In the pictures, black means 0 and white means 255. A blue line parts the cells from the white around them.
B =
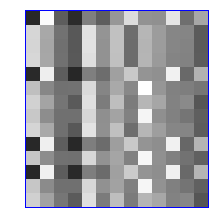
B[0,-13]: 40
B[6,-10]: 90
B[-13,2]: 114
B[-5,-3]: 241
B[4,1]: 238
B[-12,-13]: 213
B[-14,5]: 94
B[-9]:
[191, 135, 113, 114, 218, 133, 169, 136, 254, 150, 129, 126, 118]
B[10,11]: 114
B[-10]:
[41, 238, 93, 39, 127, 109, 160, 201, 148, 144, 241, 105, 178]
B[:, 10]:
[229, 134, 134, 132, 241, 129, 130, 129, 134, 241, 128, 240, 128, 130]
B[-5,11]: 103
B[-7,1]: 141
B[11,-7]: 160
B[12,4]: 215
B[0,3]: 43
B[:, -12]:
[251, 168, 166, 167, 238, 135, 164, 141, 169, 239, 141, 240, 139, 162]
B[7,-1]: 95
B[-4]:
[198, 141, 113, 112, 215, 146, 165, 129, 247, 144, 128, 114, 96]
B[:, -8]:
[94, 148, 146, 146, 109, 133, 124, 143, 144, 108, 146, 107, 145, 123]
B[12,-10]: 112
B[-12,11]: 131
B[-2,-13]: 198
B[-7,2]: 112
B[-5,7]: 201
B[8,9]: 158
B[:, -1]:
[167, 91, 91, 92, 178, 118, 86, 95, 93, 180, 96, 181, 96, 85]
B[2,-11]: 112
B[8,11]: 133

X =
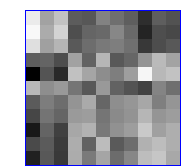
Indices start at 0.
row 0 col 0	235
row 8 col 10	174
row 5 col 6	98
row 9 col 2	59
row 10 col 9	198
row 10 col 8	189
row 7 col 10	157
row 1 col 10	72
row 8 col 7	157
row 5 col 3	117
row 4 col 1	84
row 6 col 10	149
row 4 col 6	126
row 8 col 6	145
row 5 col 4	88
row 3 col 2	77
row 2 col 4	109
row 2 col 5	121
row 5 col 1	142
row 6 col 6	142
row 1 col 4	101
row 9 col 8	177
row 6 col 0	91
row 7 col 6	138
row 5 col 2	153
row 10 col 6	108
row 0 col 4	87
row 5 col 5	153
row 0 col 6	111
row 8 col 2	64
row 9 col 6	90
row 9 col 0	74
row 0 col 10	82
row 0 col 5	130
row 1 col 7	105
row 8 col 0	24
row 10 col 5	165
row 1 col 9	78

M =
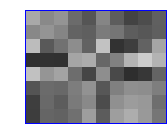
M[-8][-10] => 168
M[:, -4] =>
[93, 117, 50, 129, 73, 128, 144, 158]
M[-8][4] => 85
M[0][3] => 107
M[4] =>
[193, 149, 163, 109, 69, 142, 73, 46, 55, 100]
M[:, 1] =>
[137, 148, 89, 50, 149, 107, 105, 101]
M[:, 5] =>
[133, 123, 194, 103, 142, 87, 76, 92]
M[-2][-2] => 152
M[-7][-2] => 87
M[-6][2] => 113
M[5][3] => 125
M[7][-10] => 61
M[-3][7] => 143
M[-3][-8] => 104
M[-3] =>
[84, 107, 104, 125, 146, 87, 128, 143, 141, 126]
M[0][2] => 148
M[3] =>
[47, 50, 49, 165, 172, 103, 129, 180, 204, 179]
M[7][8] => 153
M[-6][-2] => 98

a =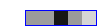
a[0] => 155
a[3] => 154
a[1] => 158

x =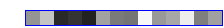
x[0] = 148
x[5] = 162
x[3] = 52
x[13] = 160

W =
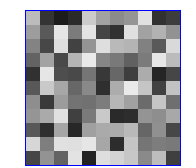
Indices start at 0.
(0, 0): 188
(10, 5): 222
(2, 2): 222
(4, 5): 56
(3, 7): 97
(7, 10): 168
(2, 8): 129
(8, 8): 102
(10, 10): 63
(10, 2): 99
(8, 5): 170
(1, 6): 49
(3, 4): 234
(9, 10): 121
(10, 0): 70
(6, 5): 125
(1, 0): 157
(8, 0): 88
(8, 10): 71
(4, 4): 117
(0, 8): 225
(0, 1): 52
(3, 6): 121
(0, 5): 162
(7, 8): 148
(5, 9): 65
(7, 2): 225
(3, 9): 230
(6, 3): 115
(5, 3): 103
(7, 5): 201

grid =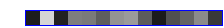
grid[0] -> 29
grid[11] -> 100
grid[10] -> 80
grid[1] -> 213
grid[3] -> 126

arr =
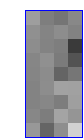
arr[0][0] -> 158
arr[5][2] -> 162
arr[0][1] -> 126
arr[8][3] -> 209
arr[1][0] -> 144
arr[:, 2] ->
[117, 141, 126, 123, 100, 162, 125, 164, 142]
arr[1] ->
[144, 132, 141, 130]
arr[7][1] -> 125
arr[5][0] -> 131

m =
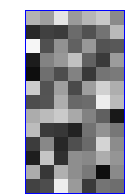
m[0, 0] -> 178
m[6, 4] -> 108
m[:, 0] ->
[178, 40, 246, 28, 14, 204, 77, 172, 188, 60, 30, 172, 66]
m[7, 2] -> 202
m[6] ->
[77, 84, 174, 104, 108, 237, 186]
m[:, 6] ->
[138, 185, 88, 156, 122, 174, 186, 24, 119, 140, 149, 138, 110]
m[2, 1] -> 80
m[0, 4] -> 182
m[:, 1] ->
[158, 64, 80, 131, 111, 83, 84, 187, 59, 136, 197, 55, 77]
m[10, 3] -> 142
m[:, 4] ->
[182, 81, 152, 97, 56, 158, 108, 130, 114, 106, 136, 121, 58]
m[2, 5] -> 83
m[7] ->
[172, 187, 202, 169, 130, 96, 24]
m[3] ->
[28, 131, 152, 193, 97, 58, 156]
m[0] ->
[178, 158, 228, 154, 182, 200, 138]
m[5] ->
[204, 83, 159, 74, 158, 209, 174]

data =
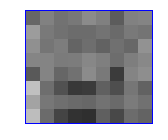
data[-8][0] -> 102
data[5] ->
[192, 110, 81, 56, 59, 96, 78, 118, 98]
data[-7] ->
[156, 121, 113, 108, 108, 115, 106, 121, 116]
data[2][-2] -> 103
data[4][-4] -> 121
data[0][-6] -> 120
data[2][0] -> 144
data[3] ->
[133, 132, 123, 124, 135, 127, 109, 126, 136]
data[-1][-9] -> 189
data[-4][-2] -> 132
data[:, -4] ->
[128, 115, 98, 127, 121, 96, 114, 95]
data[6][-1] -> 113
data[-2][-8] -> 119
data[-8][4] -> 139
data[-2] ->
[163, 119, 111, 106, 103, 114, 106, 123, 113]
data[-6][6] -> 112

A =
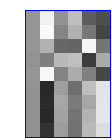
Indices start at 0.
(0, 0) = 149
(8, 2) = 157
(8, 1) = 50
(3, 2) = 185
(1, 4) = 120
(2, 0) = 149
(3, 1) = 127
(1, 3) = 177
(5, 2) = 158
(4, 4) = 128
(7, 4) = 179
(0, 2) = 146
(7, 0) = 146
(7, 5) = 230
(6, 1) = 43
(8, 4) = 185
